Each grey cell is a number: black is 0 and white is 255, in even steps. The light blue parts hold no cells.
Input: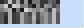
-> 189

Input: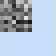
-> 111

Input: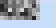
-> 33

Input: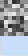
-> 157

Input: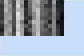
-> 61
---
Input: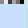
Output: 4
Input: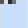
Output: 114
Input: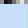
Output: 156
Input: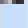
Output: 57
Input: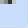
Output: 197
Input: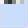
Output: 188
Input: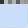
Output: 148
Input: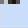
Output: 78
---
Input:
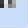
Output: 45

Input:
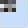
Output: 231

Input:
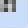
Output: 165

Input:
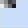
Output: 237

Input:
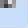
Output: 127

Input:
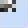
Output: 122

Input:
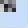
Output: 194

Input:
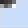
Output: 164

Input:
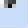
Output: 230

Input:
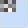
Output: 174
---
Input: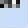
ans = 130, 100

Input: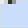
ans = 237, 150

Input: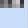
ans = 90, 90

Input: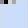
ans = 137, 167

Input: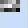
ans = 101, 5

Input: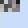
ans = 63, 132
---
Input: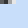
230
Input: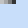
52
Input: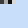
216
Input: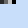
0
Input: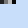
8
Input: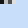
223
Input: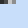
141
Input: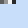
42
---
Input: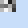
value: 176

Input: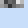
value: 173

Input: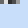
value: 103

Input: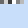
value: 104

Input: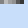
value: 130

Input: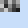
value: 158
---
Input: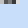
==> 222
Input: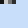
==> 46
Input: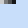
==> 23
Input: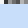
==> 137
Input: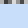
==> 192
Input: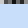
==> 144
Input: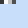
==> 80
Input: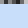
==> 197
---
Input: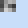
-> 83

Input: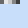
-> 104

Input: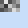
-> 92

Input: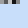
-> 158

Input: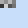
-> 172

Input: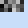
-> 175

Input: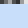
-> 65
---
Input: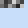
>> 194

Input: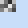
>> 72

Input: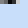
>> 207

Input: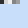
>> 157

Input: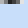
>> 227

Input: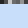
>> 64

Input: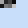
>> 196

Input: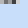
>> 211
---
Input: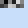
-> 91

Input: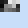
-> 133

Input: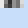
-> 99

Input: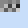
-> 188

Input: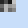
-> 182

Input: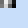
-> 213

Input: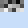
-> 47

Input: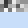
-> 67
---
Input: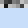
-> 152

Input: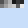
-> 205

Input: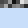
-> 139

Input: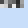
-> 234

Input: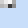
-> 195

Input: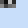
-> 69
